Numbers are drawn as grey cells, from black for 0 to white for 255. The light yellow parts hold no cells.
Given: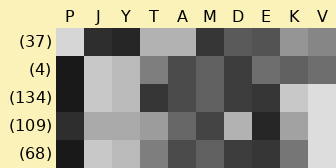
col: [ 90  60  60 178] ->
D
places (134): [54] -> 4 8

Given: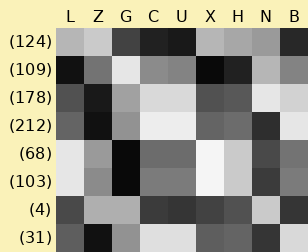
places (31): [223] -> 4 5
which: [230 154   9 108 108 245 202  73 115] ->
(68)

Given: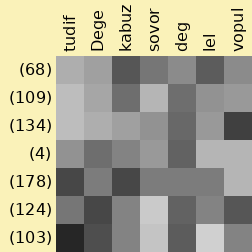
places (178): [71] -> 1 3
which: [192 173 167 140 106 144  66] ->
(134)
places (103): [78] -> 2
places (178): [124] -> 2 4 5 6

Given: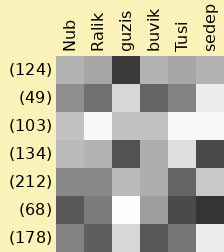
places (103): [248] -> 2 5 6
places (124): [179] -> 1 4 6

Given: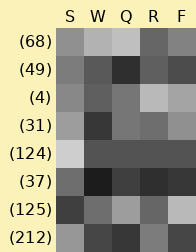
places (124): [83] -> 2 3 4 5
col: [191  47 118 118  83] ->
Q
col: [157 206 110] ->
S
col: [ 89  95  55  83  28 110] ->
W
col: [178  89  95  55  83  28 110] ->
W
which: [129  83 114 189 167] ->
(4)

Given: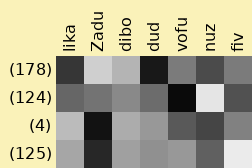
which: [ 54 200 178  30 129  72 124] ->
(178)
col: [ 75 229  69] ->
nuz

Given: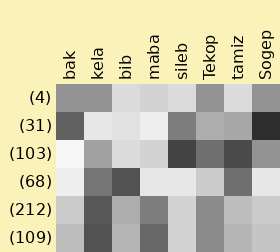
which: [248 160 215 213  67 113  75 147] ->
(103)
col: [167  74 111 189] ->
tamiz
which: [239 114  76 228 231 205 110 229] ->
(68)
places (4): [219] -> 3 5 7
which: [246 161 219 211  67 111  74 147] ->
(103)
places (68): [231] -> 4 5 8
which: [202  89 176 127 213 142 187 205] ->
(212)

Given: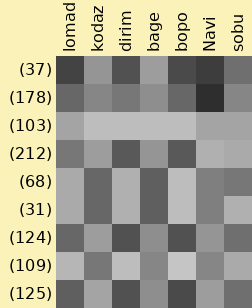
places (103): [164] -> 1 6 7
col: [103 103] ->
kodaz
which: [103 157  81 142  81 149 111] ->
(124)

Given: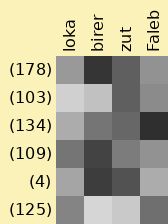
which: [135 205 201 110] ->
(125)
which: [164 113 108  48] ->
(134)
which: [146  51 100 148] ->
(178)
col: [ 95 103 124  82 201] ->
zut
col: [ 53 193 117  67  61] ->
birer
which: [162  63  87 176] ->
(4)
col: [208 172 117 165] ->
loka

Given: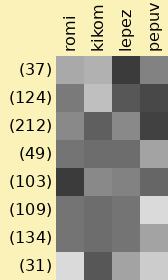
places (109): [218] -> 4
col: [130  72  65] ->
pepuv
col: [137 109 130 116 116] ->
lepez
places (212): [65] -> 4

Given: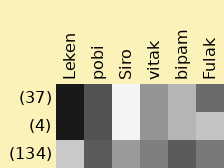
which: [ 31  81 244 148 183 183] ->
(4)
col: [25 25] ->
Leken
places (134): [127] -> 4

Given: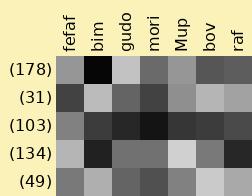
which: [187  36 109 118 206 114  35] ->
(134)
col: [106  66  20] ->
mori

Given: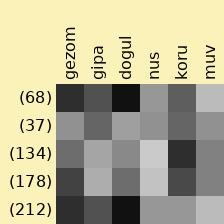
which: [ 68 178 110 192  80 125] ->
(178)
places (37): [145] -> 1 4 6
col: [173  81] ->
gipa

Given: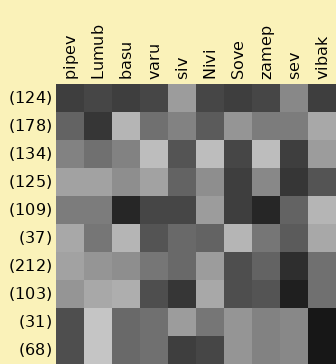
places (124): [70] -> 2 4 6 8
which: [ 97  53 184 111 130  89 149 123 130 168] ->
(178)
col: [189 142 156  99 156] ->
Nivi
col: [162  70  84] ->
varu
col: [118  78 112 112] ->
varu
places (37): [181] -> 3 7

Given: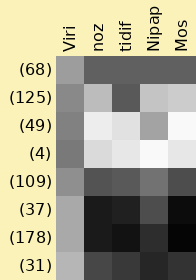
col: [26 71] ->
noz
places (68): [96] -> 2 3 4 5
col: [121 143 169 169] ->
Viri
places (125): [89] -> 3

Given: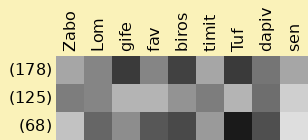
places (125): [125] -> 1 6
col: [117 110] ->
dapiv
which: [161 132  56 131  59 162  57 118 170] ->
(178)
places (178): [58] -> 3 7
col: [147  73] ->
biros

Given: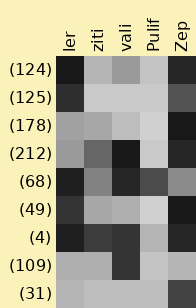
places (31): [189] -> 2 3 4
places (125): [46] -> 1
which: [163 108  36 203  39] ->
(212)
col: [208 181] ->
Pulif

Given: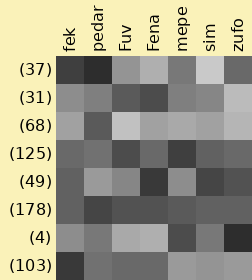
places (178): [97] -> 1 6 7
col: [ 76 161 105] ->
Fena
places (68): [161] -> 1 4 6
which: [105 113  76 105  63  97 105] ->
(125)
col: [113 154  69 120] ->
pedar
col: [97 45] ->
zufo

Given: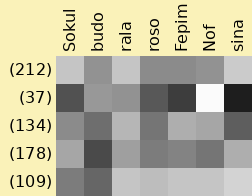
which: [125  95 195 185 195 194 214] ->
(109)
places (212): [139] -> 4 5
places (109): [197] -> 3 5 6

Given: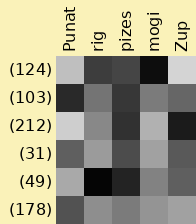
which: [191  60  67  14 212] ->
(124)
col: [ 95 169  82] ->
Punat
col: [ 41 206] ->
Punat
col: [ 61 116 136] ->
rig
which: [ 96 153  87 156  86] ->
(31)
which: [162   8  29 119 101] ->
(49)

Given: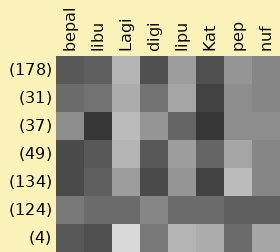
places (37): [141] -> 1 7 8
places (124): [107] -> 2 3 5 6
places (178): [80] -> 4 6
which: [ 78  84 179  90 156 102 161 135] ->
(49)
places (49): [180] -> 3

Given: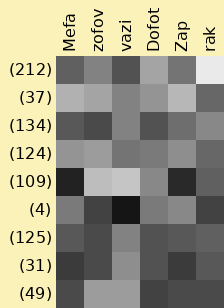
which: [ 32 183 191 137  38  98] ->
(109)
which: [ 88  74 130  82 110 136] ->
(134)
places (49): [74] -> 1 5 6

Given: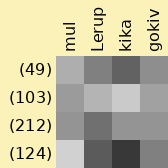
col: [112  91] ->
Lerup
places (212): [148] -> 1 3 4
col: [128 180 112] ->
Lerup
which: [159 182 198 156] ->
(103)

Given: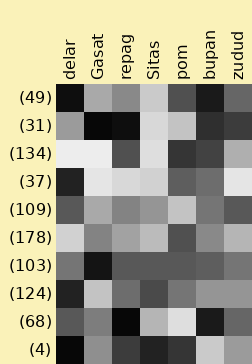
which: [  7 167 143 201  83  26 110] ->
(49)
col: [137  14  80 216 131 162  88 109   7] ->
repag
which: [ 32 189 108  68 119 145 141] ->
(124)
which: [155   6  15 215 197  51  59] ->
(31)
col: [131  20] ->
Gasat
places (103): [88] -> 3 4 5

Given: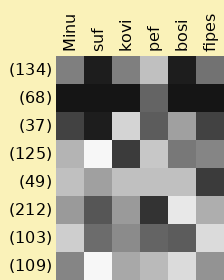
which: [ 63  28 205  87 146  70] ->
(37)
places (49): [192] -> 1 3 4 5
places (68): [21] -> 1 2 3 5 6
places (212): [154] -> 1 3
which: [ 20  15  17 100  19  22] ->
(68)
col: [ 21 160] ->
bosi

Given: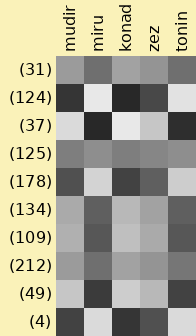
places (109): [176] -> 1
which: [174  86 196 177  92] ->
(109)
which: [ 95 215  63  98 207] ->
(178)
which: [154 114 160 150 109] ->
(31)
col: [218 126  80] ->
mudir
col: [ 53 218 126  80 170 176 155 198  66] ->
mudir

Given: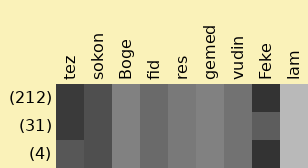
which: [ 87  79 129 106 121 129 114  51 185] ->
(4)
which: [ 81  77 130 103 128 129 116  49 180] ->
(4)
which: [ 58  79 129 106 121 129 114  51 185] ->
(212)

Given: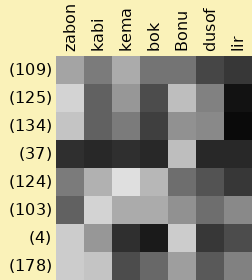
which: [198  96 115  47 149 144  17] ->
(134)
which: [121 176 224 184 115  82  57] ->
(124)
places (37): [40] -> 2 4 6 7
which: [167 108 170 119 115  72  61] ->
(109)

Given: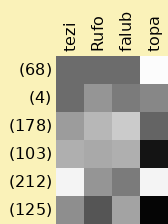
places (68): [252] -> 4
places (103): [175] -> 1 3
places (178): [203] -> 3
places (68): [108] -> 1 2 3

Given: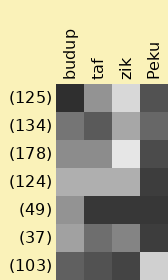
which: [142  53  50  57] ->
(49)
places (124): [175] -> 1 2 3
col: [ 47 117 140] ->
budup
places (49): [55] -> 2 3 4

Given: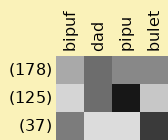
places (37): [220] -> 2 3
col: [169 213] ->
bipuf
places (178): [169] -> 1
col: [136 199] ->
bulet
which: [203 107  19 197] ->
(125)
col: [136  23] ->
pipu
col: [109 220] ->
dad

